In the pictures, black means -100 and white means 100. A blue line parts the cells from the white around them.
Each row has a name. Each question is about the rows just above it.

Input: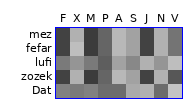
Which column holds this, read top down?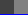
F
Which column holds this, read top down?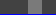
F

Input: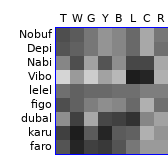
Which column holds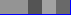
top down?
Y
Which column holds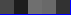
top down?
L
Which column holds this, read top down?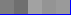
R

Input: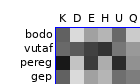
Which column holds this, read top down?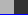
H
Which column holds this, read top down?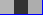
H
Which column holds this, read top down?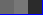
U

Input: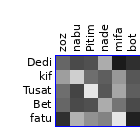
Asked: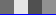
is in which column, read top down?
Pitim
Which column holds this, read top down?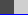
nabu
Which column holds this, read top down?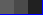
bot

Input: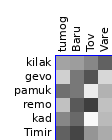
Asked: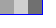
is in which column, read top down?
tumog
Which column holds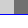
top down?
tumog
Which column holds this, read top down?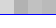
Vare
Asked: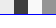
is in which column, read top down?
Tov

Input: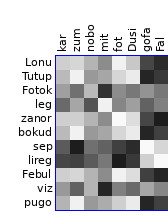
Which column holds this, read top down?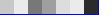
Dusi
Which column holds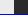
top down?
Dusi
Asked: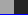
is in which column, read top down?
gofa

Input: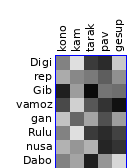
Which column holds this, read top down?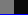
tarak
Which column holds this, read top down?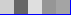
kam
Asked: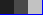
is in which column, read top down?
kono
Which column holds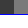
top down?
tarak
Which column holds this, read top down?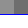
gesup
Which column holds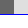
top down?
kam

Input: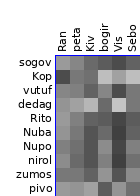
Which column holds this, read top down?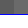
bogir
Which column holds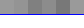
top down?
Ran
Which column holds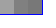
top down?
peta
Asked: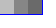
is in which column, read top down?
bogir
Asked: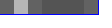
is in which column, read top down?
Kiv
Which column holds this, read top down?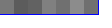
Sebo
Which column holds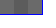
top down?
bogir

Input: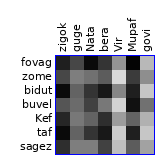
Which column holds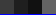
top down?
Mupaf
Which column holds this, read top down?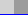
Vir
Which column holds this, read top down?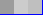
Vir
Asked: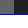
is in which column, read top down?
Mupaf
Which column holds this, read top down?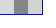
Vir
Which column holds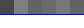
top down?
guge
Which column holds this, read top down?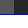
zigok

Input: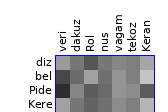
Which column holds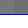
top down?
nus
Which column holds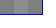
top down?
tekoz
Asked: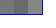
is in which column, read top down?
dakuz
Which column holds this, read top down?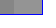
vagam
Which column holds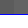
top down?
Rol
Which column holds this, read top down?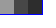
veri
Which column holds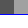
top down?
Rol

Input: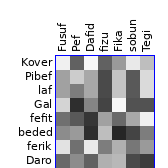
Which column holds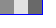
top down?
Fusuf
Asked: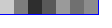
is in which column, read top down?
Pef
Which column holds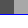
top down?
sobun
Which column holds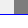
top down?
Tegi

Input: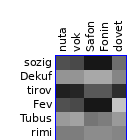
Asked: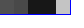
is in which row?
Fev
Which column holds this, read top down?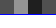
nuta
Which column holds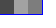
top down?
vok
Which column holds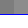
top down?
Fonin
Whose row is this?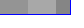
Dekuf

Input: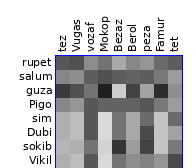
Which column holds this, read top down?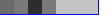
Famur
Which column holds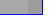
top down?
Berol
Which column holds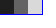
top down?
Mokop
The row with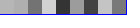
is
sokib
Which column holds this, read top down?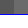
peza

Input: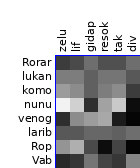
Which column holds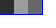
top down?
gidap
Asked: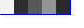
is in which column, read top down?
zelu
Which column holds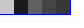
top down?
tak
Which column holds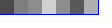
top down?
lif
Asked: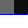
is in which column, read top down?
resok
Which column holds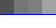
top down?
resok

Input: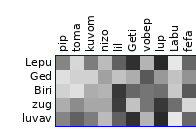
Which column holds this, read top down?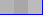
nizo
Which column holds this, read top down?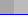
nizo

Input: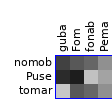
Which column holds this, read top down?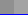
Pema
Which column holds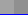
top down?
Pema

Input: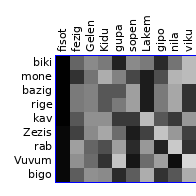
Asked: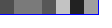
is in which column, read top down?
gipo
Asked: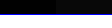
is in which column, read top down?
fisot
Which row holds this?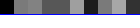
bazig
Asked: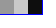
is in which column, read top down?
nila

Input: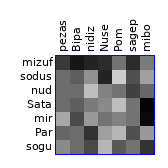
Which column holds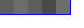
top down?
Bipa
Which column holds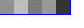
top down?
nidiz

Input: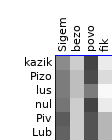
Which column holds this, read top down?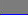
Sigem
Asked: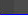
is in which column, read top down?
povo
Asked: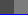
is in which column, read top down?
povo
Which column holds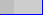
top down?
bezo
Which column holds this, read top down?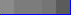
Sigem
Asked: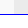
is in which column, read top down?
fik

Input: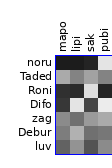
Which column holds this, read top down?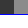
mapo
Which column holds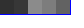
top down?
mapo
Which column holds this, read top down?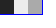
pubi
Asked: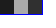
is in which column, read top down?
mapo
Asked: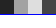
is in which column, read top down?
sak

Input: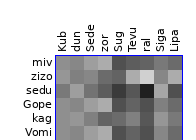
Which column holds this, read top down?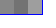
Sede
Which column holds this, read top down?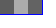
zor
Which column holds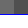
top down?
Sug
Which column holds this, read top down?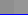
Kub
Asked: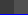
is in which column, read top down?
Sug

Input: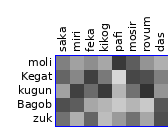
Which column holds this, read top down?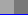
kikog
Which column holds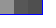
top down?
das
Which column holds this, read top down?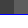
miri
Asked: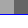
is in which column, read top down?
feka
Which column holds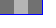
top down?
mosir

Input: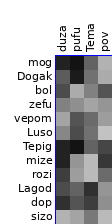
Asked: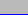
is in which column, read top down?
Tema
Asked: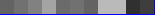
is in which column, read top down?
Tema
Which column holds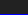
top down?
duza
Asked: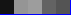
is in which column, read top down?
pufu
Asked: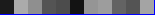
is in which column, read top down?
pufu
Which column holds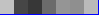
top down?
pov
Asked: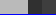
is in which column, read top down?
Tema

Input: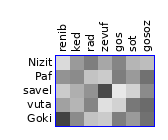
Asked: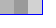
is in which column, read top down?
sot
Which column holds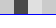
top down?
zevuf
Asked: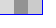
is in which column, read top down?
renib

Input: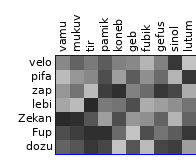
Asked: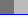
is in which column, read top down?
mukuv
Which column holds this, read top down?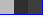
mukuv
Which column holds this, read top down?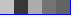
lutum

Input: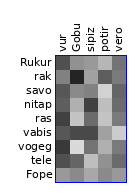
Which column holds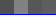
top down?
vur
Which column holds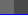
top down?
sipiz

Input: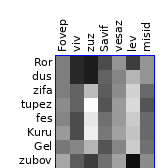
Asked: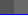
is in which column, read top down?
misid
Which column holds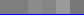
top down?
Fovep
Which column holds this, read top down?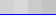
lev
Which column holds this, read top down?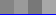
Fovep

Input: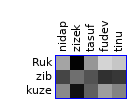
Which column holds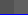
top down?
tasuf
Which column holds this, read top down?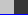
tinu
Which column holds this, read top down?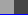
nidap
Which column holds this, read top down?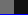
zizek
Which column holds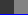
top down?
tinu

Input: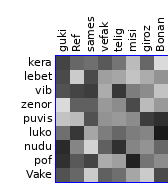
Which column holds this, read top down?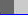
Ref
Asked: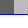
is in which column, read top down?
Ref
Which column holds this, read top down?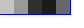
Bonan
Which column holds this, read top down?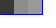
telig
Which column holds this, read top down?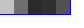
guki

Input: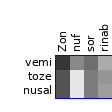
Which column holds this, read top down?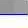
rinab
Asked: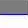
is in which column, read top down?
sor
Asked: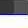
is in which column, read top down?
Zon
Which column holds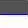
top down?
Zon

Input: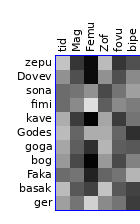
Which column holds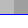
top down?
tid
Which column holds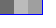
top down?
tid
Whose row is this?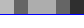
Godes
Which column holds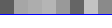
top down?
Zof
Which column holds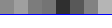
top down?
bipe
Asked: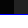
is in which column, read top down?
Femu

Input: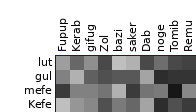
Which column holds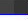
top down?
Remu
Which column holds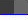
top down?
saker
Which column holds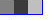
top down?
Fupup
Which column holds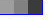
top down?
Fupup
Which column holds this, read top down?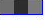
noge

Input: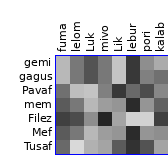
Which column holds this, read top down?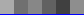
kalab
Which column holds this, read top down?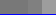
mivo

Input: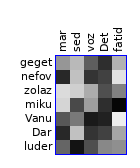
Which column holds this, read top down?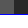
mar
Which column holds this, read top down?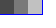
sed
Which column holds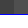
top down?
Det

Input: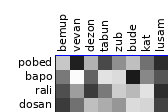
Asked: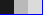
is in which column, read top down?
bude
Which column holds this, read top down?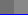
kat
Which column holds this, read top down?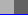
dezon

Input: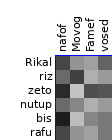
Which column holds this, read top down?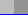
Movog
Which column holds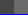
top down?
nafof
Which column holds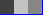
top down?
Movog
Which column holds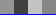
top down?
Movog
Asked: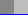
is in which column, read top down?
Movog

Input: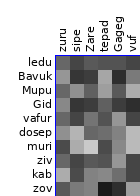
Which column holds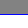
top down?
Zare
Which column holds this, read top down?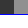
sipe

